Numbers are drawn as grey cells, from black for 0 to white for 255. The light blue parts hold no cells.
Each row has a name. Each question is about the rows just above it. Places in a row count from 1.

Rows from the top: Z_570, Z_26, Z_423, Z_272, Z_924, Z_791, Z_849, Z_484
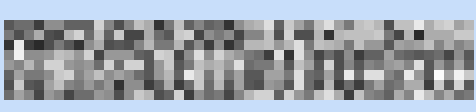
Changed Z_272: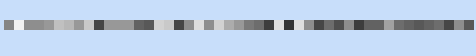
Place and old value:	9, [210]
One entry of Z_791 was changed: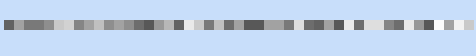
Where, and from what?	23, [121]
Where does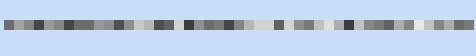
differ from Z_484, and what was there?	30, [152]
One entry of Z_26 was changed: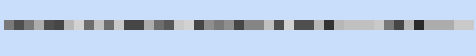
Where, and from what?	11, [98]
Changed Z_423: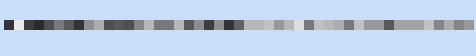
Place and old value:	41, [152]

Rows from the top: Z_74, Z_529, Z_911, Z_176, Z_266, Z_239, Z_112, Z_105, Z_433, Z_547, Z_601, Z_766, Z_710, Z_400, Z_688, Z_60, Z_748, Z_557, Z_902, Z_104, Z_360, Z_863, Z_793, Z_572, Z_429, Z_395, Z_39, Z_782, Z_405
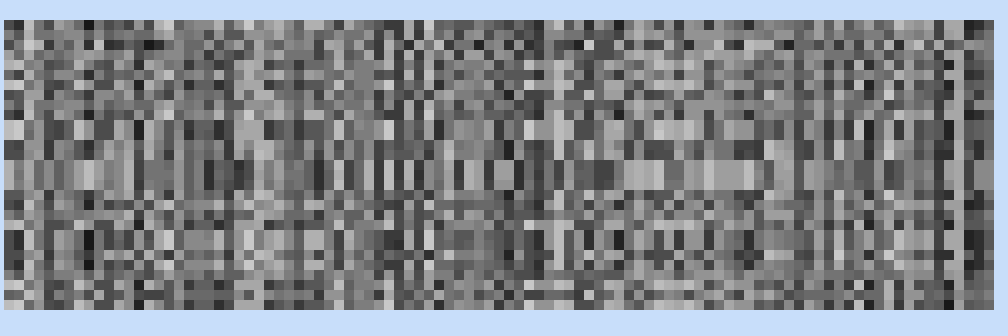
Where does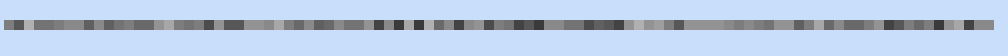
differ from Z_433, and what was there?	82, [158]
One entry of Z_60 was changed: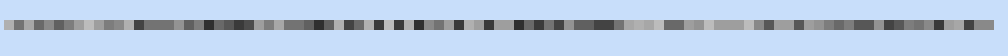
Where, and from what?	28, [158]
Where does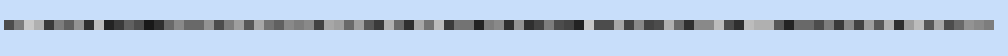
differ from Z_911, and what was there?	11, [47]

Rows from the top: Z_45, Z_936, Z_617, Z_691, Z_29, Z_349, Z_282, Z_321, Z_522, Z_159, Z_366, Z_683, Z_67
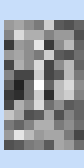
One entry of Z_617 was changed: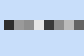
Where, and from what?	1, [58]
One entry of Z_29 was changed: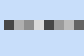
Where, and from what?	6, [142]
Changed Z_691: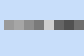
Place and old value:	6, [91]
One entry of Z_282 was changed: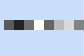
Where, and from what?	8, [142]
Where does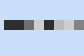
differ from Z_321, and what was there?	1, [58]
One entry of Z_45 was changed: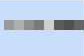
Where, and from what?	2, [166]
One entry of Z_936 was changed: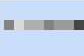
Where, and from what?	8, [81]

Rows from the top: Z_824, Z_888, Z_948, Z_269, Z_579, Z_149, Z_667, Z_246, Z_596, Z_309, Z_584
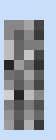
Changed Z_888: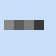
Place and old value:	3, [135]
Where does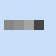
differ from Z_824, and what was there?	2, [135]
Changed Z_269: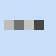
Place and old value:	2, [103]
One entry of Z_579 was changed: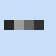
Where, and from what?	3, [113]

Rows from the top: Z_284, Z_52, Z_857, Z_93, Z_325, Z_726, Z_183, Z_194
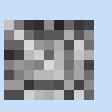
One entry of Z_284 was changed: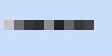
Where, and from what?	2, [120]
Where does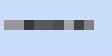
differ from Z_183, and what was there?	9, [140]
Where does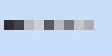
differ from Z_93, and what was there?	5, [101]
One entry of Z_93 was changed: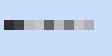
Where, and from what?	4, [207]
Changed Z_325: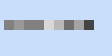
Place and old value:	3, [140]
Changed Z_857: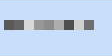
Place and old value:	1, [101]
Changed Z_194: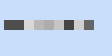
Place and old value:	3, [207]

